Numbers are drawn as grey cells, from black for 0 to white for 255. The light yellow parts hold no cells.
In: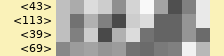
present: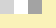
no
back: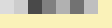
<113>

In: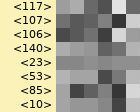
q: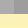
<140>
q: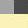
<53>
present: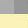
no

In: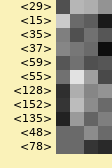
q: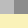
<152>
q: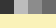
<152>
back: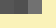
<59>
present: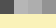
yes

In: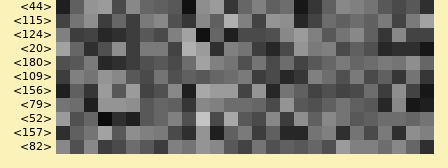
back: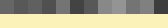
<82>
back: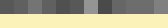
<79>
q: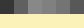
<44>
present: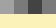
no

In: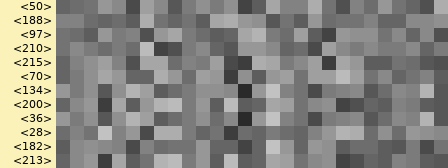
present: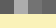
yes
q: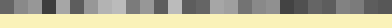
<200>
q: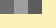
<97>
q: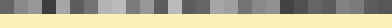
<213>
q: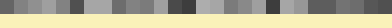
<215>

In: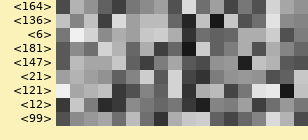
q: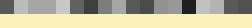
<147>
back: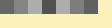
<181>
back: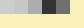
<99>
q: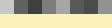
<147>
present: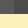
yes
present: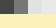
yes
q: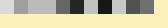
<136>

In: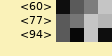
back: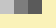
<60>
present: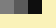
no
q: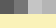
<77>

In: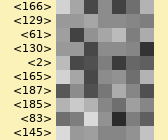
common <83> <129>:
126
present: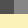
no
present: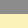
yes

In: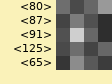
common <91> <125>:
103
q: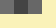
<125>

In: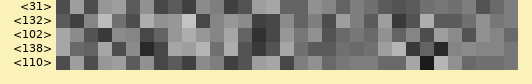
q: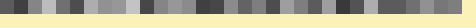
<132>
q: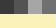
<138>

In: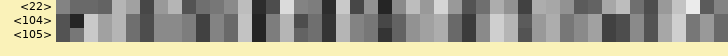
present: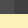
no
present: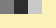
yes
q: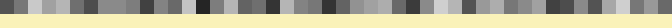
<105>
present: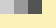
no
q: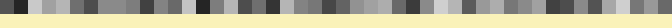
<104>

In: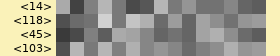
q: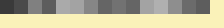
<45>
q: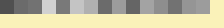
<118>

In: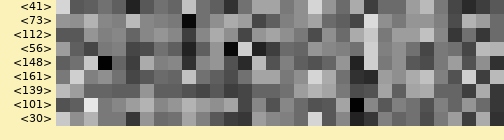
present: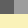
no
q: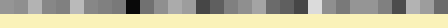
<73>
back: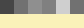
<56>
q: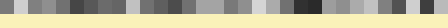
<161>
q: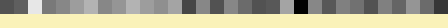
<101>

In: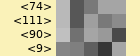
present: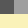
yes
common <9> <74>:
165
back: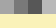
<74>
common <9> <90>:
165
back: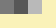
<74>
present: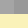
yes

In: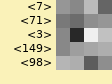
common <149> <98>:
174
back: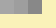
<149>
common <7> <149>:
136
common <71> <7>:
150
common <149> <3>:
136
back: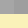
<149>

